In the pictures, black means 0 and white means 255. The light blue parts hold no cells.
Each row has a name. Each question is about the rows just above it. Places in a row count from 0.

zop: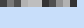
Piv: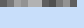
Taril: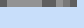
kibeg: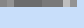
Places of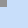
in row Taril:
1 2 3 4 5 8
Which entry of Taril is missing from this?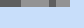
[121]
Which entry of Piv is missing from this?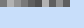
[162]
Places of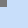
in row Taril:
9
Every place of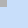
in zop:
3 9
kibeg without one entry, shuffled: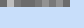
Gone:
[134]
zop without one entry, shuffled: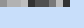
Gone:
[65]

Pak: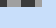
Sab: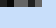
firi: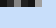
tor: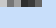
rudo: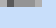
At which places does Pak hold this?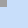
1 2 5
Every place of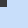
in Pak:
0 3 4
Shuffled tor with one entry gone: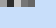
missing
[59]
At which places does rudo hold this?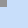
2 3 4
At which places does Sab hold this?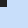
0 4

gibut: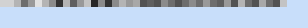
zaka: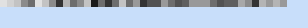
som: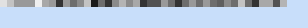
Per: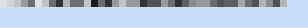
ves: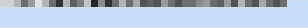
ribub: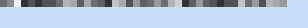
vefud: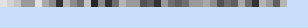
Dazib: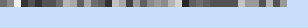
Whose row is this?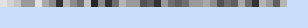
vefud
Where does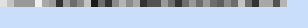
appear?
som
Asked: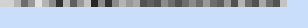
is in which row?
gibut

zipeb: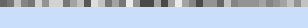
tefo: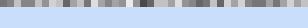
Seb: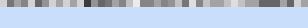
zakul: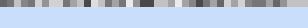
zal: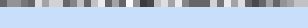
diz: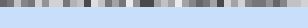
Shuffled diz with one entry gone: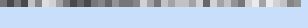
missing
[179]
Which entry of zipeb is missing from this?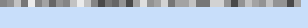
[88]

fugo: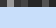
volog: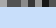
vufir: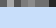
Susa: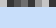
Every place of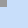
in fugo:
1
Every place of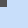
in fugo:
6
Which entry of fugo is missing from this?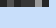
[69]

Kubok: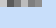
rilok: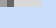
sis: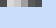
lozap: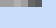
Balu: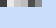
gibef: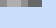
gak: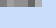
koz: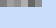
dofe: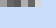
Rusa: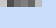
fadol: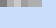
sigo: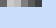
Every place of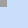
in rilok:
0
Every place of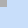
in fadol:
1 4 5
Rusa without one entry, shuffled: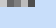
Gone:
[115]
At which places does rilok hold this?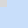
2 3 4 5

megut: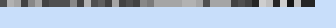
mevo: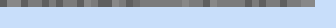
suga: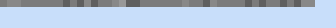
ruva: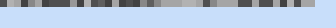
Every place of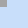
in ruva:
2 5 16 23 24 25 28 31 32 33 36 39 43 44
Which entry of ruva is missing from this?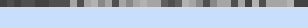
[152]
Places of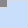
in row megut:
4 10 20
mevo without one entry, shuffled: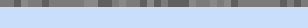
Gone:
[110]
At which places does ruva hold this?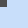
0 7 8 9 13 18 29 34 35 37 38 42

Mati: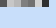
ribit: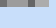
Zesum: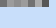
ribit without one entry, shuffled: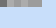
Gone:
[101]
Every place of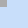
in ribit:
5 6

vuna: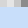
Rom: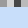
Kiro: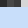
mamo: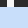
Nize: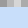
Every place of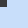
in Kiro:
2
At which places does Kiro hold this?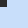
0
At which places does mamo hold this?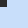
0 2 3
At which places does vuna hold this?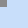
3
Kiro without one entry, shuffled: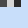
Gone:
[59]
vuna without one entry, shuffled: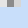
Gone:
[199]

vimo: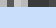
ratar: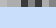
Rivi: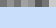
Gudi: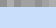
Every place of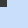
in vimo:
4 5 6
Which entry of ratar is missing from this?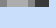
[186]
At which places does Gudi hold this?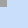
3 4 6
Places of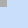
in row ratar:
1 2 6
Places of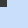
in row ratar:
3 5
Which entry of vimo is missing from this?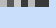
[74]

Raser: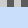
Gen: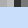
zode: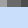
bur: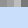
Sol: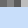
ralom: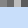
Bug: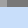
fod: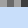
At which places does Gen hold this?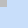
1
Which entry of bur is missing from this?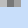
[146]
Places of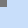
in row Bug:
1 2 3
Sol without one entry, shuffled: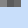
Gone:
[189]
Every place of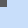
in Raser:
1 3
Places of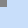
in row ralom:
0
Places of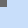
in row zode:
1 2

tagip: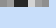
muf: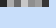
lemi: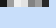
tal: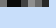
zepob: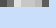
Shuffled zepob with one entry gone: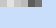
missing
[80]
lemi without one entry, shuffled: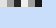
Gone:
[131]
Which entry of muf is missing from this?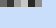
[172]
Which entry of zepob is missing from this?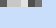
[187]
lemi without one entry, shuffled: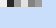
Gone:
[24]

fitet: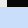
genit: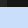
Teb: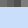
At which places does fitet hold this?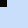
1 2 3
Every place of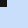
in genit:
1 2 3
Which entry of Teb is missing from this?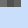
[126]
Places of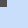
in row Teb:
2

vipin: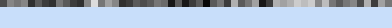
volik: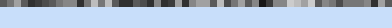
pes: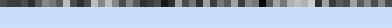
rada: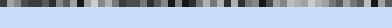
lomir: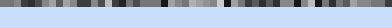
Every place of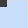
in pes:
1 2 21 30 34 47
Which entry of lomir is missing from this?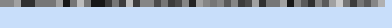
[146]
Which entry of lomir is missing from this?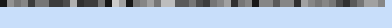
[35]
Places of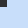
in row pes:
4 11 20 24 28 45
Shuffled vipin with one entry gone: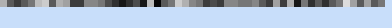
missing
[106]
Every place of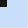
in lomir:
23 32 42 45

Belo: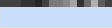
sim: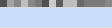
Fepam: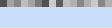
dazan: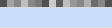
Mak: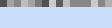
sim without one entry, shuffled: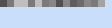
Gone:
[202]
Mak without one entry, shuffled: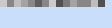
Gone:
[176]
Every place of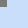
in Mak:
5
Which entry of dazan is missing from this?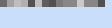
[151]

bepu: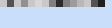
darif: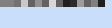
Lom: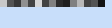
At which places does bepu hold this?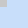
0 2 4 6 12
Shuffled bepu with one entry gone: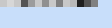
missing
[43]
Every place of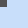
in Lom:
1 13
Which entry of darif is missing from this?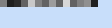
[114]
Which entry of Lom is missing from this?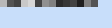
[18]

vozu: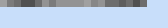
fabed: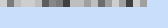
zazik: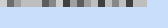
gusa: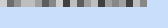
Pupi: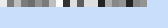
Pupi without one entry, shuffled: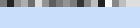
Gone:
[235]
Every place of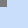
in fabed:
1 8
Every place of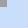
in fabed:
12 15 17 20
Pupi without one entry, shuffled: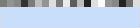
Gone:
[174]

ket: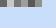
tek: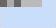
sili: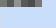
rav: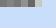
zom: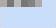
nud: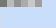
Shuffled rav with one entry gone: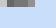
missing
[131]
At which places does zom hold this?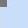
1 3
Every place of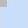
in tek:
3 4 5
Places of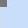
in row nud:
0

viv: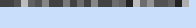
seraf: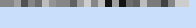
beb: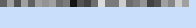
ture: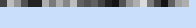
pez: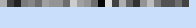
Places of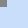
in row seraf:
0 1 4 8 9 13 24
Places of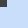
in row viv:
0 1 7 8 10 12 14 15
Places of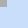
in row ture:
6 8 19 26
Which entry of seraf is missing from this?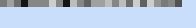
[66]
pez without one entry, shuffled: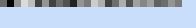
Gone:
[50]

